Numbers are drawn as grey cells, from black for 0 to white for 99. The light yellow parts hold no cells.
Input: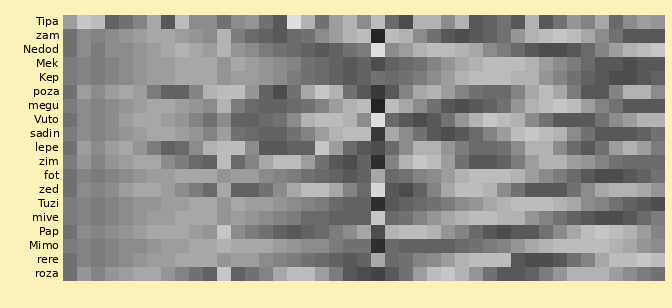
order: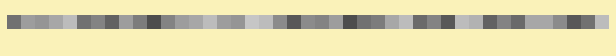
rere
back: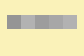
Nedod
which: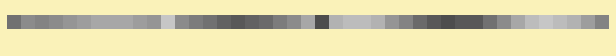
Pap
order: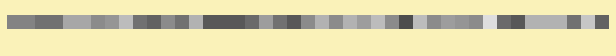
Vuto
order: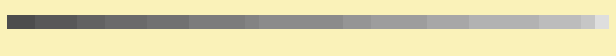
Nedod
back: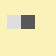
Tipa
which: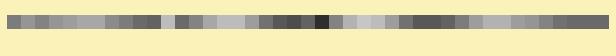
zim

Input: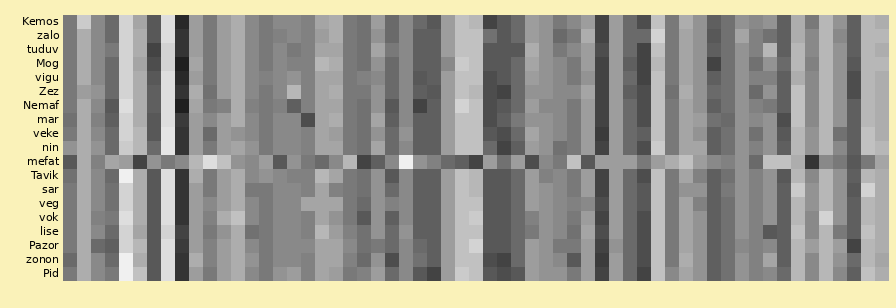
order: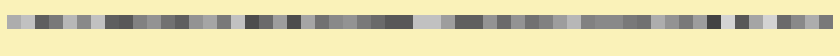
lise
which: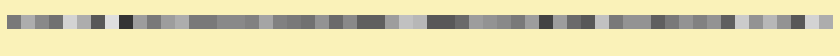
sar
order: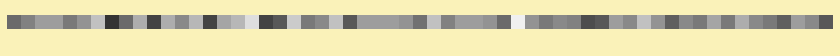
Pid

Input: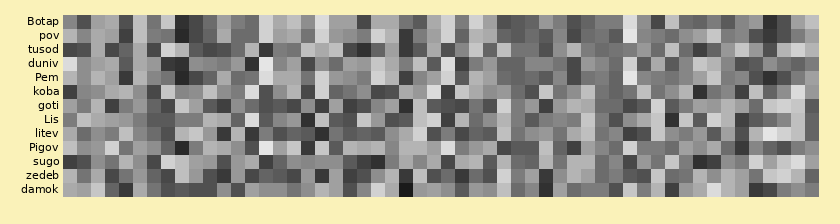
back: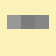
duniv
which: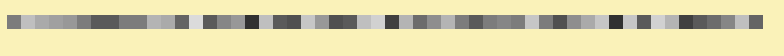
Lis
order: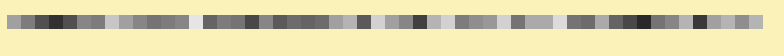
Pem
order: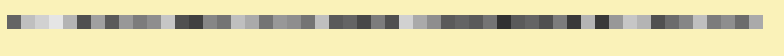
litev

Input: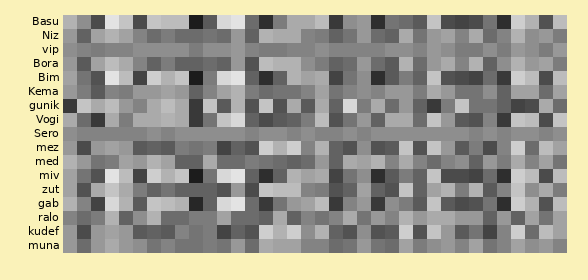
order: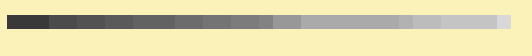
Vogi
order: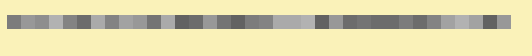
Niz
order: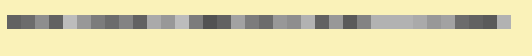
Bora
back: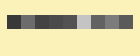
Bim
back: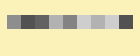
mez
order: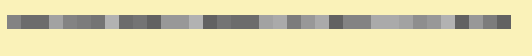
ralo

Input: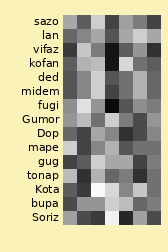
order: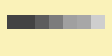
sazo
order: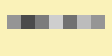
Gumor
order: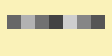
midem
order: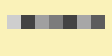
sazo
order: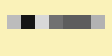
kofan

